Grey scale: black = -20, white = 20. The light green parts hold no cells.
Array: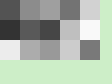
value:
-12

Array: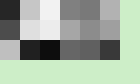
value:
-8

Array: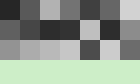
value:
-5

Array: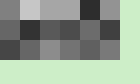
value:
-4

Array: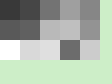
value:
-6

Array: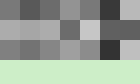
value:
7

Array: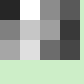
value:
0

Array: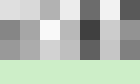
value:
1

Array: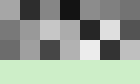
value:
-1

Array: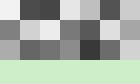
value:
0
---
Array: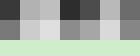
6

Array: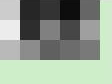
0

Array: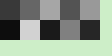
-16

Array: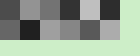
1

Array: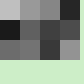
-5

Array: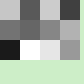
-4

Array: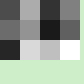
3

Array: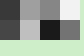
10

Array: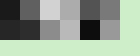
9
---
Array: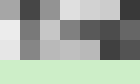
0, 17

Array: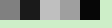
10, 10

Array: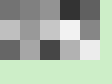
11, 18

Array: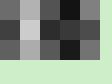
-13, 12

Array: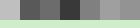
-11, 10

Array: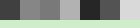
8, 14
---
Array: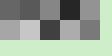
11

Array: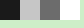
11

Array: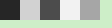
13

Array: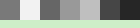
18

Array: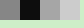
-18

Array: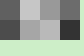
6

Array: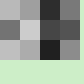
7

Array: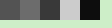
-3

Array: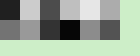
4
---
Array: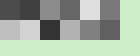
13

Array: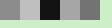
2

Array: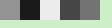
3

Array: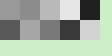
-6

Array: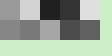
1

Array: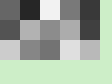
12

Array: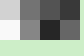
-11
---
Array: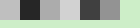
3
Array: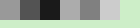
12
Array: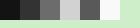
19
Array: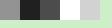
13
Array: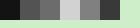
-11
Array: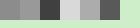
-6
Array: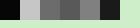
-16
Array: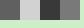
-1
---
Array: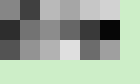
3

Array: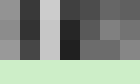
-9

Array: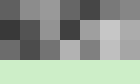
-8

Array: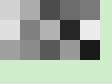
2

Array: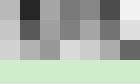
8

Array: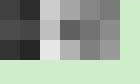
-14

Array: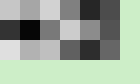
8

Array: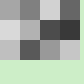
-6

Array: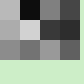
-2
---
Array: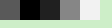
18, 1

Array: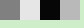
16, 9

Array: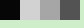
13, 6

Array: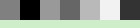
18, 9

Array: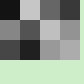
11, 10

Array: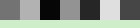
15, 8

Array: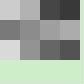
14, 12

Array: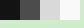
19, 14

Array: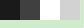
20, 13

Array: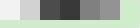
18, 13
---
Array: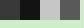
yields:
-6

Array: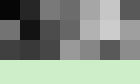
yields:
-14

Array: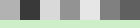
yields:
0

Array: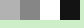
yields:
8

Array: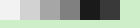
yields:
0

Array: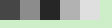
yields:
2
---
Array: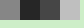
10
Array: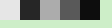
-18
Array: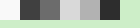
-13
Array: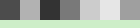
5
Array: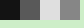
1
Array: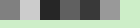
4
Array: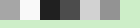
3
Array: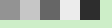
-13
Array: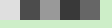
-4
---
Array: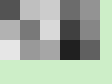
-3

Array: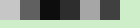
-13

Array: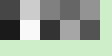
-4

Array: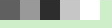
11

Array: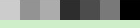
-13

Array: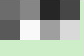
-9
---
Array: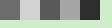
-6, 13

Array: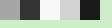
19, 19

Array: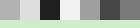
18, 18

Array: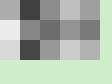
-3, 17

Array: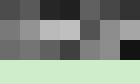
10, 10

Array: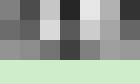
-6, 16

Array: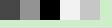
-20, 18

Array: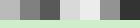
14, 17
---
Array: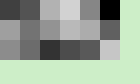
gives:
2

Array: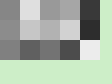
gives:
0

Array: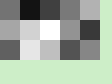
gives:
-5

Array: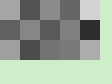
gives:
5

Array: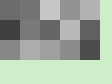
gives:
1

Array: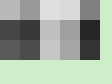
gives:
-6

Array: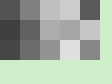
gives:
-9

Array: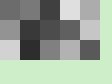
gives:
13

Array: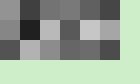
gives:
-7

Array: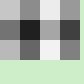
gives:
9
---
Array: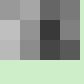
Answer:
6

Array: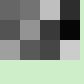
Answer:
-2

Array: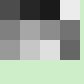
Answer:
-14

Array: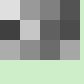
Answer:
4

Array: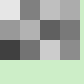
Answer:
0

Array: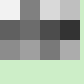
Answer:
0
